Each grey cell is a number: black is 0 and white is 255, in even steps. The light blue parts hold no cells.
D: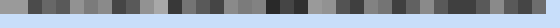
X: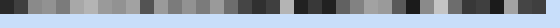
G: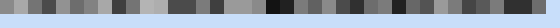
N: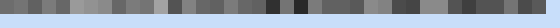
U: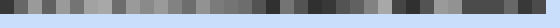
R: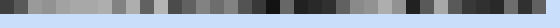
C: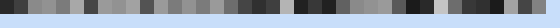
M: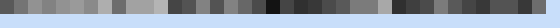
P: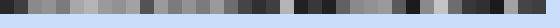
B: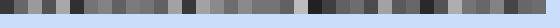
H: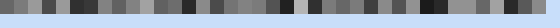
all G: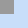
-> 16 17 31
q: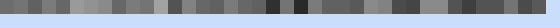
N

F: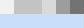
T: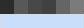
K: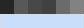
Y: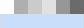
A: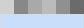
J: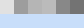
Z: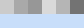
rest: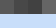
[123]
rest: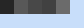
[130]
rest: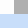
[203 225 151 107]

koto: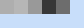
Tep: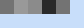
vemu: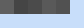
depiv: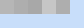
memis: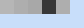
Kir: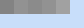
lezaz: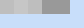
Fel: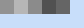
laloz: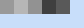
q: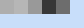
koto
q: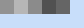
Fel
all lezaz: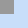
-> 3 4
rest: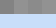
[161]
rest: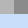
[ 81 101]
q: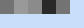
Tep

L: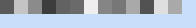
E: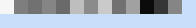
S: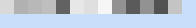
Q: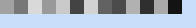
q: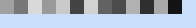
Q
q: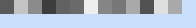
L

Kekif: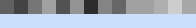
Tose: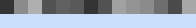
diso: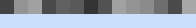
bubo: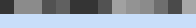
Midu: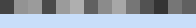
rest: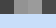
[155 175  96 139 167 118  82  52 118  96]
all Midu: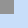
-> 1
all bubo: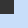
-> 0 5 6
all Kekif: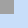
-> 3 9 10
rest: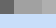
[205 167]

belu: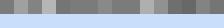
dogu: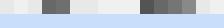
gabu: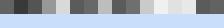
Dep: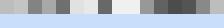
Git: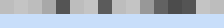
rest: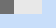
[240 240 240  84 104 117 137 232 240]
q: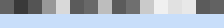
gabu
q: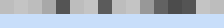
Git
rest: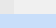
[ 84 104 117 137 232 240]
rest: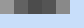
[189]
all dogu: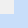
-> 1 7 8 9 15

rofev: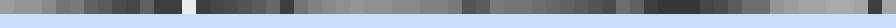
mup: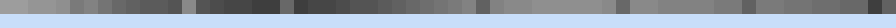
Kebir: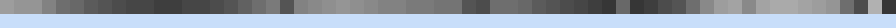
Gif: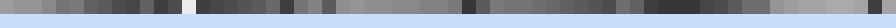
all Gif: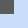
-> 7 18 23 34 41 52
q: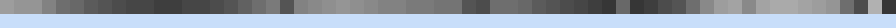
Kebir
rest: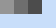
[177  54]

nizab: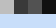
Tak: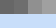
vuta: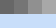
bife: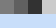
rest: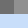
[160]
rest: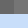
[144 168]
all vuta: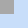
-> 3

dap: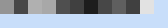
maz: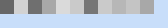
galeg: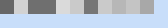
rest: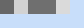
[202 118 202 183 196 168]
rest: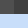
[ 29  71  95  64 226]
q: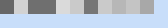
galeg
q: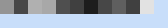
dap
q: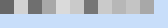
maz

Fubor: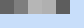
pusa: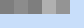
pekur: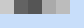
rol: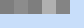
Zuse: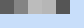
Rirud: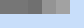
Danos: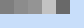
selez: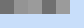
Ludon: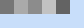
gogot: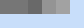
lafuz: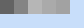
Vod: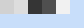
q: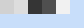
Vod
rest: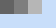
[176  93]
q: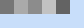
Ludon
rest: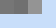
[162]
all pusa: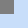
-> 0 2
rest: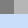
[176  93]

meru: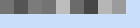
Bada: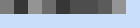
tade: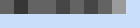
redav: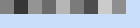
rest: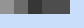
[ 91 148]
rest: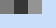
[107  54  77  77  91 148]
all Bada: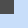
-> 5 6
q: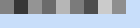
redav
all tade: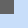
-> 0 2 3 5 7

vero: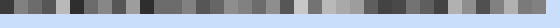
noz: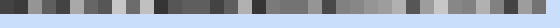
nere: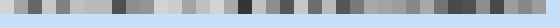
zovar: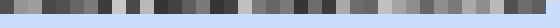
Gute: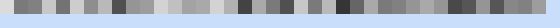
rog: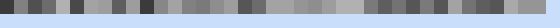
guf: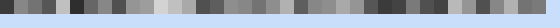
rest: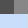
[177 115 122]
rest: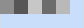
[ 86 122 169 163 157 135 169 115  73  80 142  73 157 135 157]
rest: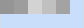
[169 211 177  67 169 122  80 199 122 185  53 102 169 122 129 149 169 149
  73  86 149  86 135 129 157]

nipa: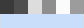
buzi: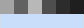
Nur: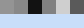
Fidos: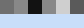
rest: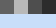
[31]
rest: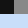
[207  90]

